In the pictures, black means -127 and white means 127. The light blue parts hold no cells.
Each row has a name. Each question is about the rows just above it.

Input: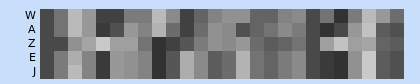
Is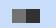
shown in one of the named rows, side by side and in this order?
yes
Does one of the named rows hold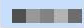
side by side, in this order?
yes
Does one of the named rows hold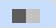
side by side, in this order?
no
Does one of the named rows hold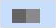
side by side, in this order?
no
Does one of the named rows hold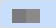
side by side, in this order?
yes
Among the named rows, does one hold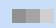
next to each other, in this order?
no

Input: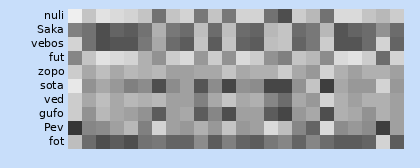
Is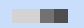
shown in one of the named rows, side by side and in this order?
yes
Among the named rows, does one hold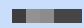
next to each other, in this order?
no
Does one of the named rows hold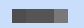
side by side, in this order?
yes
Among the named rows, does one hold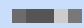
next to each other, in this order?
no
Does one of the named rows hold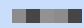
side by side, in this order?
yes
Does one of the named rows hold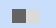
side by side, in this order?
yes
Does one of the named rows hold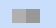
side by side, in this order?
yes

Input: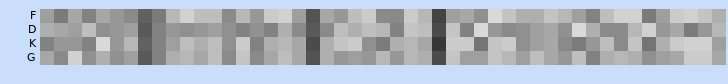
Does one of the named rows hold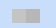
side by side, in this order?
yes
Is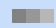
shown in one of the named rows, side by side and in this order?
no
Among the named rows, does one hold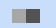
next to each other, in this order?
yes
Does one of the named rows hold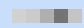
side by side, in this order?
no
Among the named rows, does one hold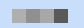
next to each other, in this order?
no

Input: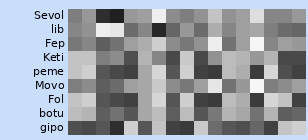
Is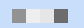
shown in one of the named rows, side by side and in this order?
yes
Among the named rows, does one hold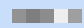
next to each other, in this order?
no
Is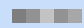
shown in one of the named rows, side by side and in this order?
no
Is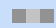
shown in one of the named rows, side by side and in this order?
yes

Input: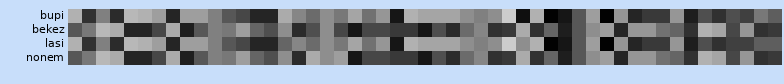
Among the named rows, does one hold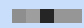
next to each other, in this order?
yes
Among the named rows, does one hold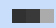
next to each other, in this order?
yes
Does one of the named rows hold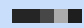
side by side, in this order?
yes
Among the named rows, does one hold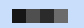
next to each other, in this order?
yes
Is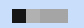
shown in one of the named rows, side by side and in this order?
yes

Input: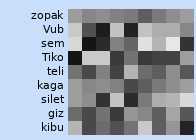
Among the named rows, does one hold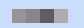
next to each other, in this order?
no
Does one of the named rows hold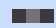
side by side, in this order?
yes
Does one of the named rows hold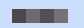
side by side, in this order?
yes
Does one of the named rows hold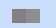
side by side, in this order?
no
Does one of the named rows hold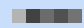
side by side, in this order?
no

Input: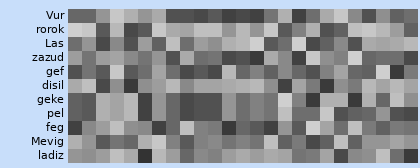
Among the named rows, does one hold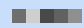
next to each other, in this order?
no
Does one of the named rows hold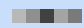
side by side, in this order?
yes
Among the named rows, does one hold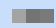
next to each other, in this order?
yes
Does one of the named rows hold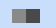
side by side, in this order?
no
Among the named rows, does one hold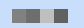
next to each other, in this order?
no
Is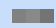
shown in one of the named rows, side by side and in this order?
yes
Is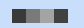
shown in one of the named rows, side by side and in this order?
no

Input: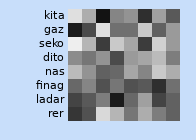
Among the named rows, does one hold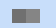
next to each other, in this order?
no
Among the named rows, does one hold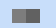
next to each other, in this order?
yes
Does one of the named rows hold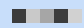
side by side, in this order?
yes
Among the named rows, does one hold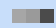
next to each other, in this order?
no
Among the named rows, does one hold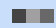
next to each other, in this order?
no
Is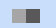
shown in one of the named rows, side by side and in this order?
no

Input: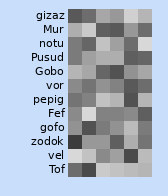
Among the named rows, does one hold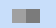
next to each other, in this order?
no
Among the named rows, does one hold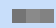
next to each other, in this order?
no
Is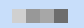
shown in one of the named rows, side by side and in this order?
no

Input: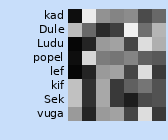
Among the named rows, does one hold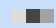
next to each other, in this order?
no
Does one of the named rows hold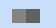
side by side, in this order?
yes
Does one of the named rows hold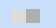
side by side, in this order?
yes
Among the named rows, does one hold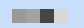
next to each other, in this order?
no
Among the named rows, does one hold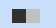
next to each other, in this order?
no

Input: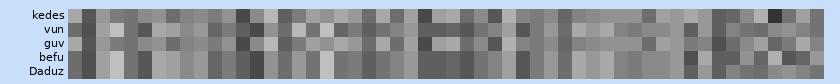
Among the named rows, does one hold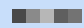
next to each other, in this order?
no
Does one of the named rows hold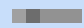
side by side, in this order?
no
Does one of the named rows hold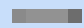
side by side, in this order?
yes

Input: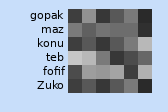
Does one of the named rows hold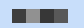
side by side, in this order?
yes
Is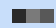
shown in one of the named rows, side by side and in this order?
no
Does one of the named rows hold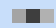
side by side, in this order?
yes
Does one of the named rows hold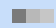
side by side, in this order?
no
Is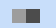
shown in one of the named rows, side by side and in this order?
no
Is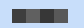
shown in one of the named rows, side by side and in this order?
no

